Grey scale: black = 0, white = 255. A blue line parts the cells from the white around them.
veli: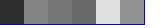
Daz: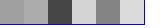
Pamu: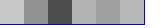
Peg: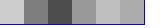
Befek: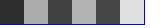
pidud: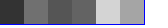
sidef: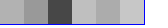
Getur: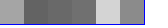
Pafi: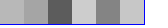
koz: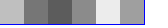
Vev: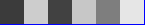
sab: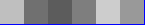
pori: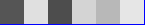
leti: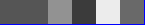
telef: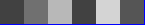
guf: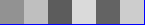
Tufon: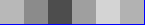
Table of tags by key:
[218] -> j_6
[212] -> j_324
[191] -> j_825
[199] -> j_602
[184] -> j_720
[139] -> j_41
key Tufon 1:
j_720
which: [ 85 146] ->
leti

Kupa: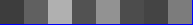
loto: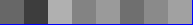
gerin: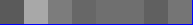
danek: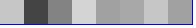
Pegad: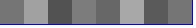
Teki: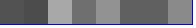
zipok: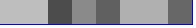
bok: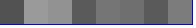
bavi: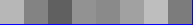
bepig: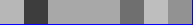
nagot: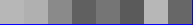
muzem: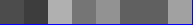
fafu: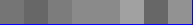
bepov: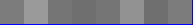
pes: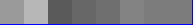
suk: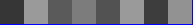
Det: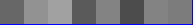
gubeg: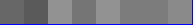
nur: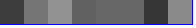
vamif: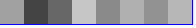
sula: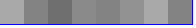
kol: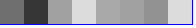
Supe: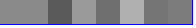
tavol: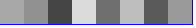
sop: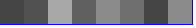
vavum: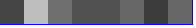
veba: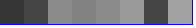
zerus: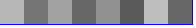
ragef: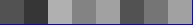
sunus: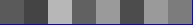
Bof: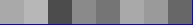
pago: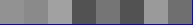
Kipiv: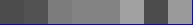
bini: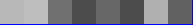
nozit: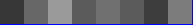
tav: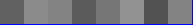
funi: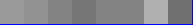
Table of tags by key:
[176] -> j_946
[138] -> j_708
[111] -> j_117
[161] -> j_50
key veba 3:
j_708
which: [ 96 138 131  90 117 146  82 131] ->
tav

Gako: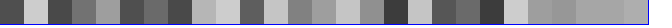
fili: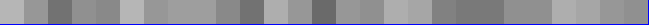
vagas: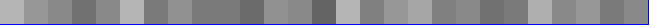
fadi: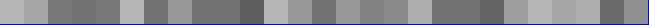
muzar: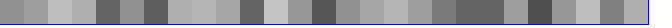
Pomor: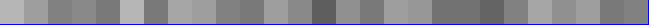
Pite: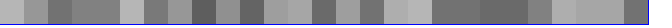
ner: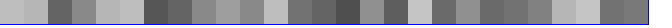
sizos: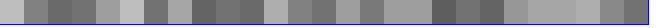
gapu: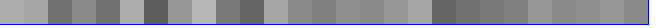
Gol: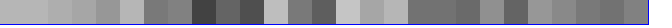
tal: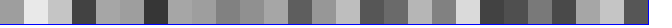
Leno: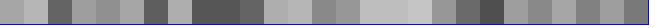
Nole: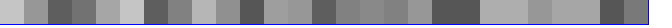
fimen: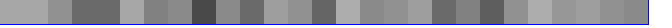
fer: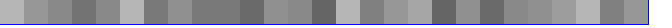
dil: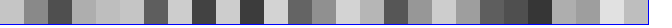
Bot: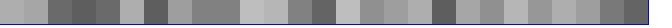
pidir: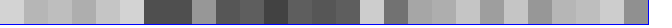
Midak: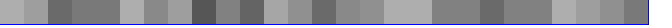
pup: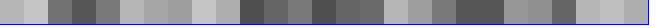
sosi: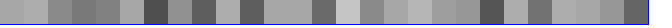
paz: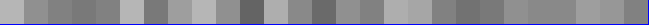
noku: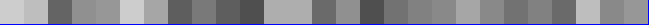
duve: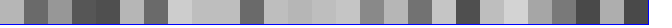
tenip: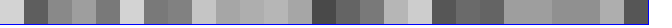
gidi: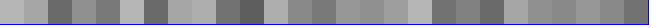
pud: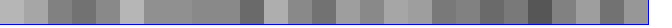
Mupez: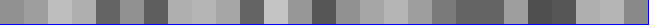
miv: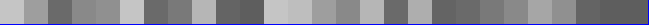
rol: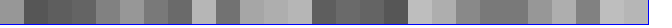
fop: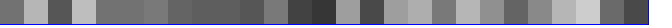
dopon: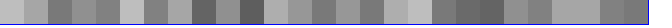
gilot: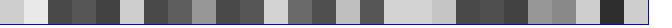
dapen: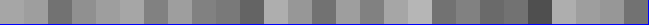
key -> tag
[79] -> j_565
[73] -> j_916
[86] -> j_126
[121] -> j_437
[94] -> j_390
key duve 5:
j_565
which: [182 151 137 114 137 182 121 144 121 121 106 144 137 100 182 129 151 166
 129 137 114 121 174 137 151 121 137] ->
vagas
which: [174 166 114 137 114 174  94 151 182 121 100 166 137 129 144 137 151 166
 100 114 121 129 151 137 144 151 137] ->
gapu

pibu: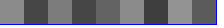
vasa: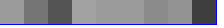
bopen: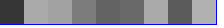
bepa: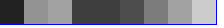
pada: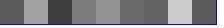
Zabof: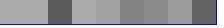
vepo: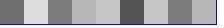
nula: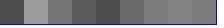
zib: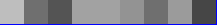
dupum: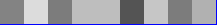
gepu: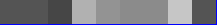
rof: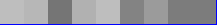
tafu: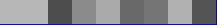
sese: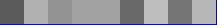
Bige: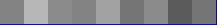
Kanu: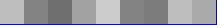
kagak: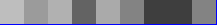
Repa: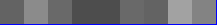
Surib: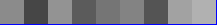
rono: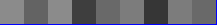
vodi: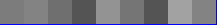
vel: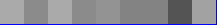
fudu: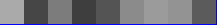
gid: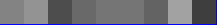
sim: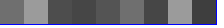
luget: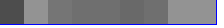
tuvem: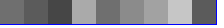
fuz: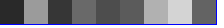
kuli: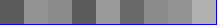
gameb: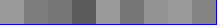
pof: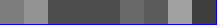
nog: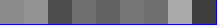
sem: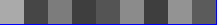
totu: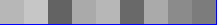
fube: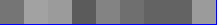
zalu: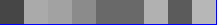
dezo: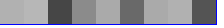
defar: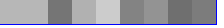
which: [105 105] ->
zalu
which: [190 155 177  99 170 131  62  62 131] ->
kagak
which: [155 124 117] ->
gameb
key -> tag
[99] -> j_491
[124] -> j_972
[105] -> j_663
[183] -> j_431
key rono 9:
j_663
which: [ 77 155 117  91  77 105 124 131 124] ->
nula
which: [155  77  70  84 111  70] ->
sim

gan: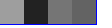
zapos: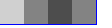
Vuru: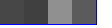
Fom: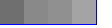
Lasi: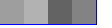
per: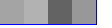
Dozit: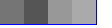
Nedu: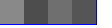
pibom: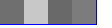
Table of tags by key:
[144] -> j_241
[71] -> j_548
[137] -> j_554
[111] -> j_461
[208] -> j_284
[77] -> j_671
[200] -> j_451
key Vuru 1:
j_548
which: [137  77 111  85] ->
Nedu

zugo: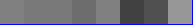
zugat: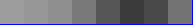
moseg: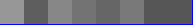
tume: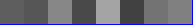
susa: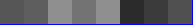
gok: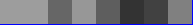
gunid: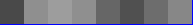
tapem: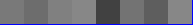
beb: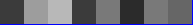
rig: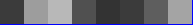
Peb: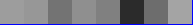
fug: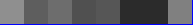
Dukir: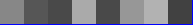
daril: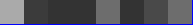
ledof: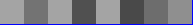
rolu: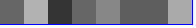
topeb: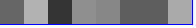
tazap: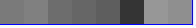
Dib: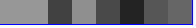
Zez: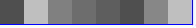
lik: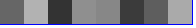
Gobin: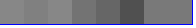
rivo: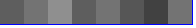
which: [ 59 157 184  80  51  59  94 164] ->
rig
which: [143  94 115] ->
rivo

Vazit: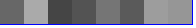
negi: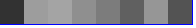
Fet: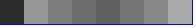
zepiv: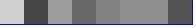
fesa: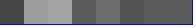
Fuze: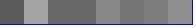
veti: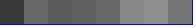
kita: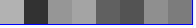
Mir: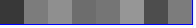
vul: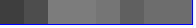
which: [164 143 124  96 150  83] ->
negi
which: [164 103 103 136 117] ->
Fuze
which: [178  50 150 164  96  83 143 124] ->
kita
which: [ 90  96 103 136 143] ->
veti
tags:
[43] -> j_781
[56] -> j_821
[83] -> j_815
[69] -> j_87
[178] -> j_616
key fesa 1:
j_87

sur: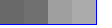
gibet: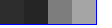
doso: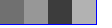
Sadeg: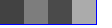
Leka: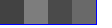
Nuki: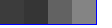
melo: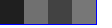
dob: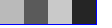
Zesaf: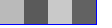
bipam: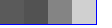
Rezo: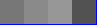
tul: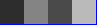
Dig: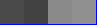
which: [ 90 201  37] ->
dob
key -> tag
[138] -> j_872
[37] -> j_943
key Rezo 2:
j_872
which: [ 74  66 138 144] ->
Dig
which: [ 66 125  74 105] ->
Leka
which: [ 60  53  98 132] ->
Nuki
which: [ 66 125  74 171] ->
Sadeg
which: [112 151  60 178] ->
doso

